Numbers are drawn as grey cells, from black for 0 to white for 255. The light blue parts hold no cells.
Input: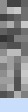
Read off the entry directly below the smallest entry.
97
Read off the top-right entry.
97
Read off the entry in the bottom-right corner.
126
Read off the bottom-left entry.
81
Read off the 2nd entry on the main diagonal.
188
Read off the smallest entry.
52
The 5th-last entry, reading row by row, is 158
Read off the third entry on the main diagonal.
97
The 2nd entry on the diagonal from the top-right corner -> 200
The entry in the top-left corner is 142

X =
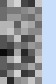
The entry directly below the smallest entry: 95
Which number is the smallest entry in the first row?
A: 54
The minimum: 10
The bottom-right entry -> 137
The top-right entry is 197
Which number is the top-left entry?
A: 95
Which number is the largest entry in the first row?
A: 211
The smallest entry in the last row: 38
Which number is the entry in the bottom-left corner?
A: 181
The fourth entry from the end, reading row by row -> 137
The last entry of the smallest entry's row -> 166
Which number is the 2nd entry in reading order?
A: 181
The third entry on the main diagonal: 153
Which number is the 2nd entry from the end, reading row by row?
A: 197
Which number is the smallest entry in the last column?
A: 109
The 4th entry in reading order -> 70

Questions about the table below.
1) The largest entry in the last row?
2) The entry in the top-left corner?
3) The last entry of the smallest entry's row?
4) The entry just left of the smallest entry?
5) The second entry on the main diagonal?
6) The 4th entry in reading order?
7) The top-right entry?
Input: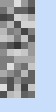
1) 198
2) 153
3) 153
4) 82
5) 169
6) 153
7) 97

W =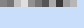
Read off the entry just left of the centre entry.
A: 145
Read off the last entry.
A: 182
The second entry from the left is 117

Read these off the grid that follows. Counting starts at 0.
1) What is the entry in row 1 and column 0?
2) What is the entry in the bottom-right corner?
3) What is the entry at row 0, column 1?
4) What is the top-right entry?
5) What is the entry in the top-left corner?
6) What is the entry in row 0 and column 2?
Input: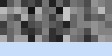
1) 185
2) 146
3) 91
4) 115
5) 34
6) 130

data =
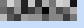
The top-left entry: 120
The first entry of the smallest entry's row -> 104
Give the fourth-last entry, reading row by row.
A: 133
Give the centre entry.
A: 104
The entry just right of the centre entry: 5
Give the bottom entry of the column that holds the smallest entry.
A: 89
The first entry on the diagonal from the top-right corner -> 21
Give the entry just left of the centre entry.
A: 60
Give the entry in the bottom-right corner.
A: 120
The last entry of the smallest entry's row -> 173

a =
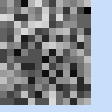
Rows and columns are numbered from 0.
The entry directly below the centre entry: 14
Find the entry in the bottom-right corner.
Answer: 178
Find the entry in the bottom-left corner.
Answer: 82
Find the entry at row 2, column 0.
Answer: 217
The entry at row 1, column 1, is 142
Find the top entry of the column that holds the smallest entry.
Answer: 191
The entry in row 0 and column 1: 166
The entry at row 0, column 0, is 126
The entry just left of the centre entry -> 82
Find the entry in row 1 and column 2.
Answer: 114
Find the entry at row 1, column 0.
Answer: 114
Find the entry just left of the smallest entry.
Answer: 67
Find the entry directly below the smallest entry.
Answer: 98
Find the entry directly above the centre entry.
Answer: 191
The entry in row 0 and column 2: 98
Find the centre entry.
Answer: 154

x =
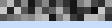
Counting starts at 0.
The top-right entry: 160
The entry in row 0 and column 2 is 60
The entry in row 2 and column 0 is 85
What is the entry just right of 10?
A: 201
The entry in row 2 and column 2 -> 124
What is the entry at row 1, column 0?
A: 201
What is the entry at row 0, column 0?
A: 136
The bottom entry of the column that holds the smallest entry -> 187
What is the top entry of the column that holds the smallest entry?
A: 72

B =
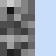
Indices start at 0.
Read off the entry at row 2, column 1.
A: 90
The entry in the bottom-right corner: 145
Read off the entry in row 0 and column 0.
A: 172
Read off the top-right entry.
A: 102
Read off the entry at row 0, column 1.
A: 204
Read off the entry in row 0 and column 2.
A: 172
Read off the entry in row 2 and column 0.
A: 132
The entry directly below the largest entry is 22
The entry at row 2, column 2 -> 158
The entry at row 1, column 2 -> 118
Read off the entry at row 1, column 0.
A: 132
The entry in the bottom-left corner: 77

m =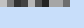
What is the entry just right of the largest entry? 123
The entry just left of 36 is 81

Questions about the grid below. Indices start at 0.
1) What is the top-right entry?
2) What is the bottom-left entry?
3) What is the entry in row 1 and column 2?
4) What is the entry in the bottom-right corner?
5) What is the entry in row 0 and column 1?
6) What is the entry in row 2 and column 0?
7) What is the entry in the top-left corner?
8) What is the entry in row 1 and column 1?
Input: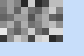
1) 189
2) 55
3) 99
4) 70
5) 158
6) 99
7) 130
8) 158

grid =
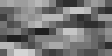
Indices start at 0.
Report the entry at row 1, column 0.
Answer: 91
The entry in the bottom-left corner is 91
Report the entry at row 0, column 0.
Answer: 157
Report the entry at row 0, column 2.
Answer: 157
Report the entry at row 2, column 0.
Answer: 62
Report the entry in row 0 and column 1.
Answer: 169
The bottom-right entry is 118
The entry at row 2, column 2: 145
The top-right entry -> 91
